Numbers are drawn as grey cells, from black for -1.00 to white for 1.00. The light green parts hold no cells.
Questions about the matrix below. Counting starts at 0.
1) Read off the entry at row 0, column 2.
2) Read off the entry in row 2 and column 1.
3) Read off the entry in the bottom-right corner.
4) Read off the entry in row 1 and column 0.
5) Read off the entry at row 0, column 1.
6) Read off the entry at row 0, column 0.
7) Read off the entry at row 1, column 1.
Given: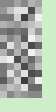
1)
0.28
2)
-0.05
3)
0.07
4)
0.18
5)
0.07
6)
0.07
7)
0.50

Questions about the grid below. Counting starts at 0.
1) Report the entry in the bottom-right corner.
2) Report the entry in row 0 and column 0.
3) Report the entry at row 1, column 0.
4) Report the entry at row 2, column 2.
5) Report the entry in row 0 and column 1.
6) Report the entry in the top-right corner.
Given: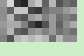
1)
0.11
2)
0.21
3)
0.11
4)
-0.23
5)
0.69
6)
-0.23

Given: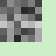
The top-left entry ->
-0.36
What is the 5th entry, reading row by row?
-0.01
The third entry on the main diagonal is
0.32
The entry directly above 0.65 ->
-0.49
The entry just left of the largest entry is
0.43
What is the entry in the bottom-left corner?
-0.36
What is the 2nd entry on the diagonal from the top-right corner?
-0.59
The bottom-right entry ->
0.32

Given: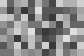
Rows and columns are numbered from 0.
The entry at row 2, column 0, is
0.62
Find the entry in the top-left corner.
0.62
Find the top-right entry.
0.62
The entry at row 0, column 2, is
0.29
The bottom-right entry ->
0.39
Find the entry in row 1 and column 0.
0.16
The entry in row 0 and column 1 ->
-0.21
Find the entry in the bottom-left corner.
-0.08
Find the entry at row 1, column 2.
0.05
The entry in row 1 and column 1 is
-0.45
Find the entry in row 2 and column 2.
-0.08

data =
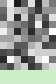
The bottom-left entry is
-0.17
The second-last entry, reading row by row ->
0.49
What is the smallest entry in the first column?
-0.66
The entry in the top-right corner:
-0.07
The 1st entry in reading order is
0.26
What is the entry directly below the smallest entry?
0.49
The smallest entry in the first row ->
-0.77
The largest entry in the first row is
0.87
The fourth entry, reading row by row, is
-0.30
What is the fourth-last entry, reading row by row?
-0.56
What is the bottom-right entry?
0.75
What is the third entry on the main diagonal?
-0.66
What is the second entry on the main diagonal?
0.75
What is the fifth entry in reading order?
0.75
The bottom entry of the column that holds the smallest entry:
0.38
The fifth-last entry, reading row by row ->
0.62

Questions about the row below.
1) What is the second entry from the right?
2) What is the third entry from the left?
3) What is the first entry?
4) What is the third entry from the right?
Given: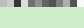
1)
-0.35
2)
-0.58
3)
0.48
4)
0.36

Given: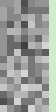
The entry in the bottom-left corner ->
0.55
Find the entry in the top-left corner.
0.16
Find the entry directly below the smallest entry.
-0.28
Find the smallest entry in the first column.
-0.38
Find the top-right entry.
0.16
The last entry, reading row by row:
0.42
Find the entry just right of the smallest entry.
0.42
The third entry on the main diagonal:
0.06
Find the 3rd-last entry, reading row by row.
0.66
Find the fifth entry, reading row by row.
0.06
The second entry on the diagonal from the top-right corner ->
-0.07
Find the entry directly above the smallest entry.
-0.18
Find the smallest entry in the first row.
-0.38
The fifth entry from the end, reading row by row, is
-0.07
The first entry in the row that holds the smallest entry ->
0.16
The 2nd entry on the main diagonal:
0.06
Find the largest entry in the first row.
0.29
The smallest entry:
-0.50
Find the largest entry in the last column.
0.66
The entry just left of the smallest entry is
-0.18
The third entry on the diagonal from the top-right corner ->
0.42
